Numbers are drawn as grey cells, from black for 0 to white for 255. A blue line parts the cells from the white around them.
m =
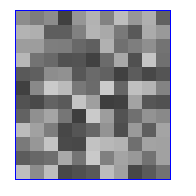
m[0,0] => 140
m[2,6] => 177
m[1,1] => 175
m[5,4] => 120
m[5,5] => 107
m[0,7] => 189
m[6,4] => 196
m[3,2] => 105
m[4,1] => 95
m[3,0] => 183
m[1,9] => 171
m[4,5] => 106
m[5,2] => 202
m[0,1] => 125
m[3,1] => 115
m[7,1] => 144
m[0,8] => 151
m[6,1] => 73
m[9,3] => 74
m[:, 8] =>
[151, 89, 126, 80, 92, 192, 163, 112, 154, 111, 152, 71]
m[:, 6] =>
[130, 169, 177, 107, 97, 203, 62, 157, 147, 184, 128, 189]
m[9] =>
[122, 151, 196, 74, 72, 194, 184, 179, 111, 163, 161]
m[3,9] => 197
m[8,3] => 71
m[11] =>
[190, 140, 189, 72, 80, 89, 189, 160, 71, 90, 114]
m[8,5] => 102
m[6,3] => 90
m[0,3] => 64
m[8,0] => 188
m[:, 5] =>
[178, 180, 95, 65, 106, 107, 159, 202, 102, 194, 201, 89]
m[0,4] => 150
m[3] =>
[183, 115, 105, 81, 83, 65, 107, 168, 80, 197, 112]
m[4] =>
[89, 95, 141, 145, 87, 106, 97, 64, 92, 71, 84]

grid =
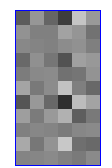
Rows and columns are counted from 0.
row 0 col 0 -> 92
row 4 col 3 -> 113
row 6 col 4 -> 188
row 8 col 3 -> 123
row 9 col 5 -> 105
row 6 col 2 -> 104
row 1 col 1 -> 128
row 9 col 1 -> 119
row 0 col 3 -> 61
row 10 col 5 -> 138
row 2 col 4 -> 145
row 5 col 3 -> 194
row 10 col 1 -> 134
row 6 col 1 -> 152
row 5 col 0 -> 164
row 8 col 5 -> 138
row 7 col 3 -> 177
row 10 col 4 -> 122
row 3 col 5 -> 152

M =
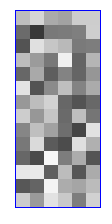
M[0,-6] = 189
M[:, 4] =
[205, 127, 122, 100, 101, 131, 83, 190, 69, 223, 172, 86, 165, 125]
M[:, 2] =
[170, 121, 198, 120, 94, 139, 210, 197, 161, 91, 247, 95, 244, 226]
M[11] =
[231, 234, 95, 188, 86, 171]
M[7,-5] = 151
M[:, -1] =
[205, 206, 125, 181, 150, 171, 104, 117, 225, 176, 84, 171, 187, 209]
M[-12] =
[83, 224, 198, 185, 122, 125]
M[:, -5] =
[213, 56, 224, 155, 169, 83, 189, 151, 191, 218, 74, 234, 100, 154]
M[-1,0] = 204
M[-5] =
[120, 218, 91, 76, 223, 176]
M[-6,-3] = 110
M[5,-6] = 227
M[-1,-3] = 201
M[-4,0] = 103
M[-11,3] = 240
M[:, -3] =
[162, 123, 185, 240, 131, 191, 103, 106, 110, 76, 125, 188, 172, 201]
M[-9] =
[227, 83, 139, 191, 131, 171]

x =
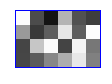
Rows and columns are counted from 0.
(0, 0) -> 252
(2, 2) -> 251
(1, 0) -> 153
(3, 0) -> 70
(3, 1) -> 91
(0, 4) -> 81
